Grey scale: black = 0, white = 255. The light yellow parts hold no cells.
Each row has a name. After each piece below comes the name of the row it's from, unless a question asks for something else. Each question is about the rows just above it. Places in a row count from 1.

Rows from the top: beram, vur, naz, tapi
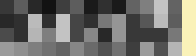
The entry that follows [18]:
[62]
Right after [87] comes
[187]
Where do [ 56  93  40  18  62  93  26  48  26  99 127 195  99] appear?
beram
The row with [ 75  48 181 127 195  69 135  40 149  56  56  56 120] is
naz
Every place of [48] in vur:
2 4 7

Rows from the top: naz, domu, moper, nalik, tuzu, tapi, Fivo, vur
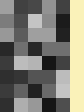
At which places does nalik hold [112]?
2 4 5
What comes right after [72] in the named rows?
[146]
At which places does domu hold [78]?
2

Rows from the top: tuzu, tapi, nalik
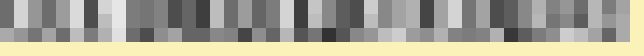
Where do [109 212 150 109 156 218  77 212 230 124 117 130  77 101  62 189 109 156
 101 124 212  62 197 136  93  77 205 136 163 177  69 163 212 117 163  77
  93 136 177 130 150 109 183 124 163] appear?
tuzu
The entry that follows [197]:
[136]

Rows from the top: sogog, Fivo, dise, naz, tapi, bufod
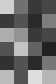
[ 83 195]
naz
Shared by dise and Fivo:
[57]
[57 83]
Fivo
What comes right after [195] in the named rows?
[98]

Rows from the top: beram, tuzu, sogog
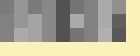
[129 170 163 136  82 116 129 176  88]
sogog
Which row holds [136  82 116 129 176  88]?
sogog
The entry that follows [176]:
[88]
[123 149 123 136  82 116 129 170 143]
beram
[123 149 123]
beram

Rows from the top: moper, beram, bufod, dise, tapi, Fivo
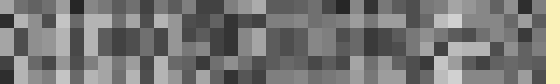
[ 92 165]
Fivo
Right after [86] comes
[66]
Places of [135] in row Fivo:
22 34 35 36
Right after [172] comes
[92]

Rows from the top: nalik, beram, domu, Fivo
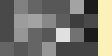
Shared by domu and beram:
[73]
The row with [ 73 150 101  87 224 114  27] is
domu
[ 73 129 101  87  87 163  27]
nalik
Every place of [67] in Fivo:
5 6 7
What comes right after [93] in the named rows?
[61]
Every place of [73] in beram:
1 7
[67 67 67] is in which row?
Fivo

